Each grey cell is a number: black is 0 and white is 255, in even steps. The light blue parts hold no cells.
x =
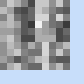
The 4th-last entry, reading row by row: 213
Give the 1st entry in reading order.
145
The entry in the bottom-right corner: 116
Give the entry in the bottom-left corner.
116
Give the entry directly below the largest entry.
173
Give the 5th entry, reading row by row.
73
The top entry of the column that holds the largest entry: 200
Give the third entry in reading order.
173
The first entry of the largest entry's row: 173
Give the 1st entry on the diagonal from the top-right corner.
116
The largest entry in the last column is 187
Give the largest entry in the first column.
187
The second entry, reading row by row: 200
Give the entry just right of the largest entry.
159
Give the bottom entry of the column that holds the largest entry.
104
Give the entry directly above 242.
213
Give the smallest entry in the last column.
58
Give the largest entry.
242
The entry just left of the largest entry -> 58
